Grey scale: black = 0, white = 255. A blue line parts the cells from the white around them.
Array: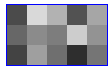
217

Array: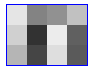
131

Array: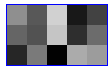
88

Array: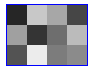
200

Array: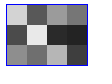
88

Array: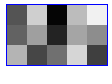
207

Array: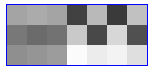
171

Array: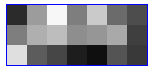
156
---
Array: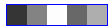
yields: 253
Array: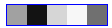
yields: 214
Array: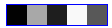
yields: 30
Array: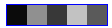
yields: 56
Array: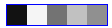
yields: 115
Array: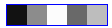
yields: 252
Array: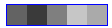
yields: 127
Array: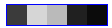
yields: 186
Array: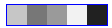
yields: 154
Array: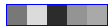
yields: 44
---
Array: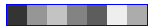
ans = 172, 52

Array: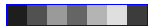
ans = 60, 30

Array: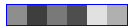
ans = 176, 142

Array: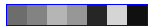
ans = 16, 109

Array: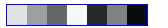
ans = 12, 226

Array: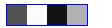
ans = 176, 83

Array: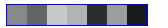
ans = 26, 136

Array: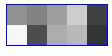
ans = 64, 248

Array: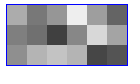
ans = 100, 143

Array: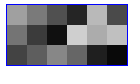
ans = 74, 67
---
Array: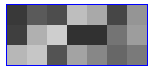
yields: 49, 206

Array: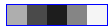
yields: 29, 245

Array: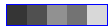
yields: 145, 216

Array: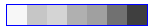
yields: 176, 247

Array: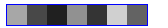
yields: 145, 208

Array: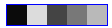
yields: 68, 220

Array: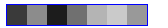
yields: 112, 202

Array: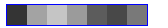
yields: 155, 197

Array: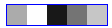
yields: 24, 254

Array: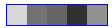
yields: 101, 216
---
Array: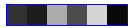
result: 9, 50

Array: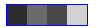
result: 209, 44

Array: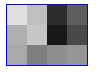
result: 94, 169

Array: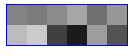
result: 151, 188

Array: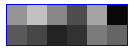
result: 9, 89

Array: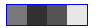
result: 231, 121

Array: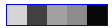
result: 8, 213
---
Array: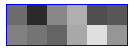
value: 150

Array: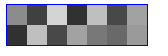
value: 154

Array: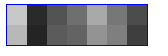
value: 62

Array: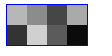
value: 11

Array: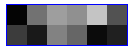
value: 32

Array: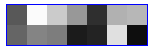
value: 14

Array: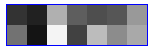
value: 169
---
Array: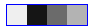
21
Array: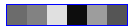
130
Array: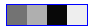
175
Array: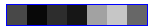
8
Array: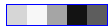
247
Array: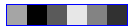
1
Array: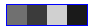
59
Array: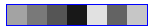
121
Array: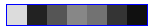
34
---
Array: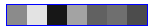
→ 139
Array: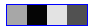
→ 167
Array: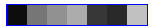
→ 13
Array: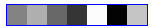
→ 131
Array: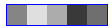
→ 133
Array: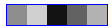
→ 142
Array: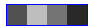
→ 81
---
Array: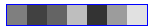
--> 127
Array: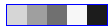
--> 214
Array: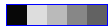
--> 7
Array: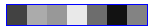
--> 66
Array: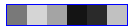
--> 121
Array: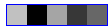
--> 193
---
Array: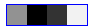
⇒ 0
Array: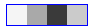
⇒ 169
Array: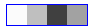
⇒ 191
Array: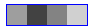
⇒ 66
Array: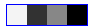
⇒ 50
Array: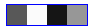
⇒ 251
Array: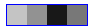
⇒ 146
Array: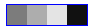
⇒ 173
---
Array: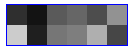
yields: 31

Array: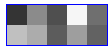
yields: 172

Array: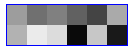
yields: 235

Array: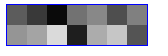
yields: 164

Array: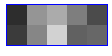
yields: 134

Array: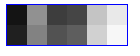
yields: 130

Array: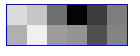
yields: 240

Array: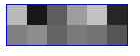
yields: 141

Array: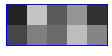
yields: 127
